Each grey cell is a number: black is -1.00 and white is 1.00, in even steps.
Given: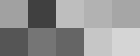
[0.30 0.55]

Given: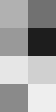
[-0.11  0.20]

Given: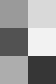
[ 0.70 -0.36]

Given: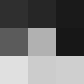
[-0.80  0.39  0.76]

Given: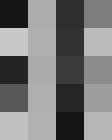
[-0.02 -0.61  0.34 -0.31]

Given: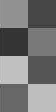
[-0.46 -0.58]

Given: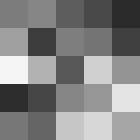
[-0.67 -0.09 -0.32 -0.45 -0.07]
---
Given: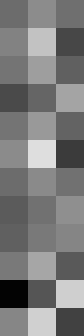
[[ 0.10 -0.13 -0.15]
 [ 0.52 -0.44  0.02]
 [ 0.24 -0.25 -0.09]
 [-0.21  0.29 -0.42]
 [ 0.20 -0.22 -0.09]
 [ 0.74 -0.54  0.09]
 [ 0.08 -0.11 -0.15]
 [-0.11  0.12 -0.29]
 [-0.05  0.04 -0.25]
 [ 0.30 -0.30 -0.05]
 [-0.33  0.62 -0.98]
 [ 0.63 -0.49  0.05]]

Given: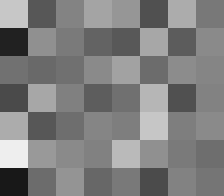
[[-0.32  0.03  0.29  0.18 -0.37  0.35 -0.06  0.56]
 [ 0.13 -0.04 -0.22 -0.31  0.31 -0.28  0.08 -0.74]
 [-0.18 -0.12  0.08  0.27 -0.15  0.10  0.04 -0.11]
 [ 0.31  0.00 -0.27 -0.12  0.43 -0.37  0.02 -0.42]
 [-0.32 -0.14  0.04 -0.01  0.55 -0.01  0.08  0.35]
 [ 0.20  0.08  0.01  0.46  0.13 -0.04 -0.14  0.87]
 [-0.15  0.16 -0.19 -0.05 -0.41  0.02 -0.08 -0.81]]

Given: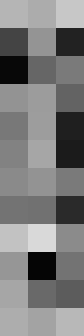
[[ 0.35  0.56  0.42]
 [ 0.16 -0.73 -0.47]
 [-0.20 -0.04 -0.94]
 [ 0.22 -0.22  0.15]
 [ 0.23 -0.76 -0.06]
 [ 0.30 -0.79  0.02]
 [ 0.15 -0.04  0.08]
 [-0.11 -0.67 -0.10]
 [ 0.70  0.09  0.52]
 [-0.96 -0.10  0.18]
 [-0.18 -0.28  0.30]
 [ 0.28  0.44  0.36]]

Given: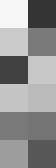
[[-0.59  0.93]
 [-0.04  0.59]
 [ 0.56 -0.49]
 [ 0.46  0.54]
 [-0.09 -0.05]
 [-0.31  0.23]]

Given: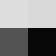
[[ 0.70  0.73]
 [-0.94 -0.35]]

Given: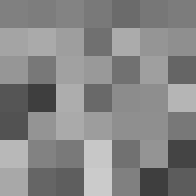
[[-0.02  0.03 -0.05 -0.16 -0.07 -0.03  0.00]
 [ 0.33  0.24 -0.12  0.34  0.17  0.12  0.29]
 [-0.06  0.26  0.20 -0.11  0.25 -0.21  0.18]
 [-0.51  0.36 -0.18  0.10  0.11  0.42 -0.33]
 [ 0.16  0.33  0.23  0.12  0.12 -0.06 -0.36]
 [ 0.02 -0.05  0.56 -0.11  0.16 -0.47  0.44]
 [-0.21 -0.26  0.59  0.00 -0.51 -0.28  0.32]]

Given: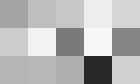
[[ 0.49  0.56  0.86  0.67  0.28]
 [ 0.90 -0.04  0.93  0.04  0.60]
 [ 0.44  0.38 -0.68  0.63  0.43]]
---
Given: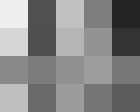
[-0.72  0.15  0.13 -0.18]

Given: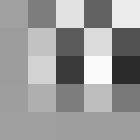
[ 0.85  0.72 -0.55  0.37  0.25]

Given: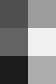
[ 0.22 -0.22]

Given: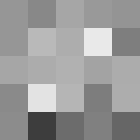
[0.16 0.83 0.39 0.78 0.10]

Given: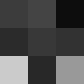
[-0.90 -0.56  0.59]

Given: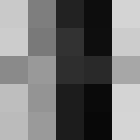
[ 0.66 -0.89 -0.64  0.16  0.47]
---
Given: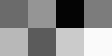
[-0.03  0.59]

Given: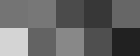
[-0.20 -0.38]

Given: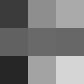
[ 0.33 -0.18 -0.70]

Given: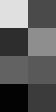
[-0.42 -0.65]

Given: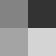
[-0.60  0.29]

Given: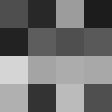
[-0.78 -0.38  0.29  0.38]

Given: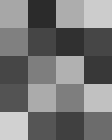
[ 0.60 -0.62 -0.01 -0.35]
